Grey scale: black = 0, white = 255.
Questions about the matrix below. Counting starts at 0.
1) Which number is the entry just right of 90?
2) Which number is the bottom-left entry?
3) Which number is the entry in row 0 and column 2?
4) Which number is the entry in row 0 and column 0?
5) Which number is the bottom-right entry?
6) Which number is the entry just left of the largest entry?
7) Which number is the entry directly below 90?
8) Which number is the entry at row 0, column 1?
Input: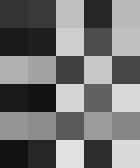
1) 155
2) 18
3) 192
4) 51
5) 218
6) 38
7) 225
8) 58

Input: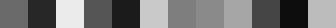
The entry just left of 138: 126
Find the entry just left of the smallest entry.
69
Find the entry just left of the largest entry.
39

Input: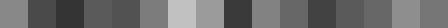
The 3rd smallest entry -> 66
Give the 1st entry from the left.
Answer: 136
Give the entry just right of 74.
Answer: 52
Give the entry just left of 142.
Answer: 103
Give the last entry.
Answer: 118

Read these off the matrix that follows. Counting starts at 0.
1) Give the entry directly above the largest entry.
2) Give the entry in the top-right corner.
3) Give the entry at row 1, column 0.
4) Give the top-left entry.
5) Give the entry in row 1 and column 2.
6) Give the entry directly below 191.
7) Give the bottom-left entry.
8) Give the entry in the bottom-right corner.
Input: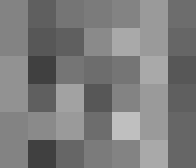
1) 131
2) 109
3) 131
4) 131
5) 95
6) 131
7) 131
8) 102

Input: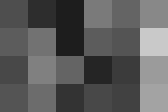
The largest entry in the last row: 163
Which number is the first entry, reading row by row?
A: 78
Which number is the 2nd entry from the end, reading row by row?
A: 65
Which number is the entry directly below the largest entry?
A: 155
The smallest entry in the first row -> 29
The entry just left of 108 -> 84
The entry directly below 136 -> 201

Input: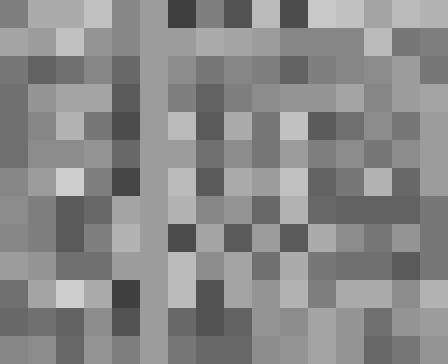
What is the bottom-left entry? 134
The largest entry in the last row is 164
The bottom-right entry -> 148
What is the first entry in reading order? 127
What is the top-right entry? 179
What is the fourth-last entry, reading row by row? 148
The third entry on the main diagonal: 112
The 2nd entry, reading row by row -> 171
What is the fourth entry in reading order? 193
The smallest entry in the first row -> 63
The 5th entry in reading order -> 134
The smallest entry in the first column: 104
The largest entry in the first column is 164
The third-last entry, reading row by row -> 104
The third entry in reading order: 171

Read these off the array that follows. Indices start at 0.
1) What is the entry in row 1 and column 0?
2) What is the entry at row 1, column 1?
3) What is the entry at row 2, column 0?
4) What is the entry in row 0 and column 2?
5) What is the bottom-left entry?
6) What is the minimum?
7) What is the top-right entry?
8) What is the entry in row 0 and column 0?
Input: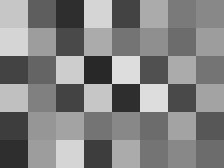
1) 213
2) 157
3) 67
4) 46
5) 46
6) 40
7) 136
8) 198

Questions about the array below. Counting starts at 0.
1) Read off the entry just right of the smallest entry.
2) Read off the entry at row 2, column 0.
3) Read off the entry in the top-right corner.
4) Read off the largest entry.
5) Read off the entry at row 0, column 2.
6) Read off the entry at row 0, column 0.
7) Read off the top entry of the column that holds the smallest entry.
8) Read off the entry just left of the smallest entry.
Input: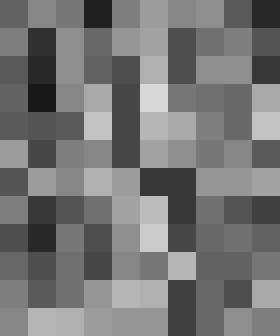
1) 134
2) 90
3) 40
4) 216
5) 119
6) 98
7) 134
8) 98

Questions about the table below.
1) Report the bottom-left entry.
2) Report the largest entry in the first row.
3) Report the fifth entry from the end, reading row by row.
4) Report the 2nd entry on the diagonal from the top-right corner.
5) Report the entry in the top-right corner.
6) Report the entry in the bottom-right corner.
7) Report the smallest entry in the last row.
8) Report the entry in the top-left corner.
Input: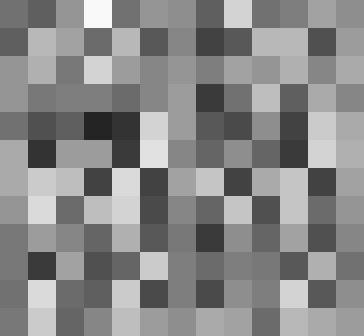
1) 120
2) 249
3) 162
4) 80
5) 142
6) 156
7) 101
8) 113
